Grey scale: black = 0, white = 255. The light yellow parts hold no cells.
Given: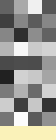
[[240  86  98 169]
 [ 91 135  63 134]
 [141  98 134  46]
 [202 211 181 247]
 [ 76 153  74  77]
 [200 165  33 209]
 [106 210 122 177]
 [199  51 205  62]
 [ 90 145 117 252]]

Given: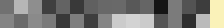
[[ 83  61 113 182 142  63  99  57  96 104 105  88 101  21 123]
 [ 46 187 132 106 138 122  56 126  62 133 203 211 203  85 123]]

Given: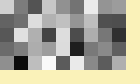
[[148 156 208 124  83 199 145 115 235]
 [ 80  78  99 111 221 178 192 149 190]
 [119  48  87 224 176  67 221  76 174]
 [138  95 107 126 173 157 220  30 121]
 [ 92 175 143  11 190 249  91 234 137]]

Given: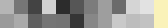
[[213 226 181 118  67 209  44  86 124 158 107]
 [189 194 154 170  95 117 115  53 135 158 201]]

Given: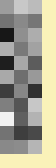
[[200 187 156]
 [137 118 115]
 [143 173  23]
 [121 162 175]
 [167  92  30]
 [110 153 169]
 [135  48  61]
 [ 85 199 127]
 [ 96 179 242]
 [ 62  73 115]
 [140 181 137]]

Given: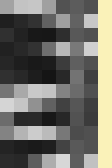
[[ 92  80 163 195 198 160  82]
 [ 98 199  31  40  50  97 159]
 [ 88  80  48  34  24  23  46]
 [121 208  33  40  50 111 184]
 [ 95  80  38  30  25  28  60]
 [115  64  48  40  29  21  40]
 [107  80 117 169 201 195 131]
 [ 86  62 213 197 145  97  65]
 [ 82  59 108  40  41  24  39]
 [ 76  80 131 180 204 187 120]
 [ 89  81  36  30  26  31  67]
 [ 93 193  43  40  93 173 215]]
